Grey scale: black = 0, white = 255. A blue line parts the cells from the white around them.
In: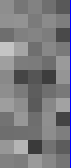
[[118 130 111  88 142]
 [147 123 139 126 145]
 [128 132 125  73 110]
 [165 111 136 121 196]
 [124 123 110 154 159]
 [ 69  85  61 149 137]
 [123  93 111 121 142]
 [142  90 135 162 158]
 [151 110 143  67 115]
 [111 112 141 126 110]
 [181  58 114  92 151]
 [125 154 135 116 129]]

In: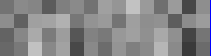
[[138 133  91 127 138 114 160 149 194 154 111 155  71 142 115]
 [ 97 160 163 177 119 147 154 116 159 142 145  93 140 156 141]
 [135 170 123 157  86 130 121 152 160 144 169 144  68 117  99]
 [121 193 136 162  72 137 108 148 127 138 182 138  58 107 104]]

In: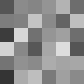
[[139 133 148 179 109  85]
 [129 196 138 100 191 125]
 [215 113 149 160 110  60]
 [136  87 167 221  85 210]
 [145 138 172 164 167 116]
 [171 190 122 160 138  52]]

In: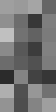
[[154 165 101 159]
 [109  55 126 143]
 [114  98 123 192]
 [ 88  60 129 138]
 [ 93  81 125 108]
 [132  66  54  43]
 [ 80 151 113 175]
 [ 78 132 159 147]]

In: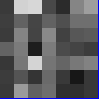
[[210 215  72  43 133 158  58]
 [ 98  69  98  79 111 111  62]
 [132  68 137  65  87  91  59]
 [123  29 124  75  68  60  99]
 [119 212 117 101 120 130  55]
 [ 84  52 106  57  23  56  60]
 [155  97 110  47  47  56  57]]

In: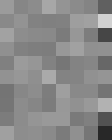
[[134 140 167 148 139 132  96 155]
 [147 130 128 129 158 161 209 137]
 [141 138 137 123 151 125  70 162]
 [129 126 125 152 161 144 145 144]
 [155 150 130 118 131 134 103 128]
 [151 143 170 131 132 145 149 146]
 [135 141 125 159 137 137 116 116]
 [140 134 124 152 145 153 178 117]
 [140 149 153 153 122 128  82 124]
 [141 143 138 123 144 118  40 160]]

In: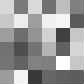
[[123 218 113 189 128 215]
 [237 157 240 245  91 199]
 [110 148 210  64 199 157]
 [ 79 115 180  97 213 114]
 [ 99 129 127 254 199 116]
 [243  57 103  96  93 155]]

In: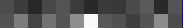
[[ 60  40  72  84  60  41  59  56  75  90  41  84  77]
 [124  68 114  84 142 249  89  81  63  83 140  76  83]]

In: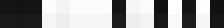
[[ 19  20 252 244 252 252 252  21 246 251  17 255  21 253  17  20]
 [ 25  26 245 237 246 246 245  28 238 243  24 249  28 246  22  26]]
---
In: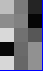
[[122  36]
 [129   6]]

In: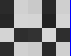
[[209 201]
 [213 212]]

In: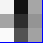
[[ 18 166]
 [ 46 148]]

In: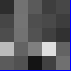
[[114  90]
 [116  78]]

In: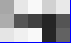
[[231 249]
 [ 85  64]]

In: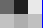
[[ 31 233]
 [174 192]]

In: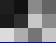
[[ 17 138]
 [ 47 200]]

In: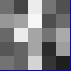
[[ 69 236]
 [162 247]]

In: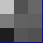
[[ 82 103]
 [ 98  96]]
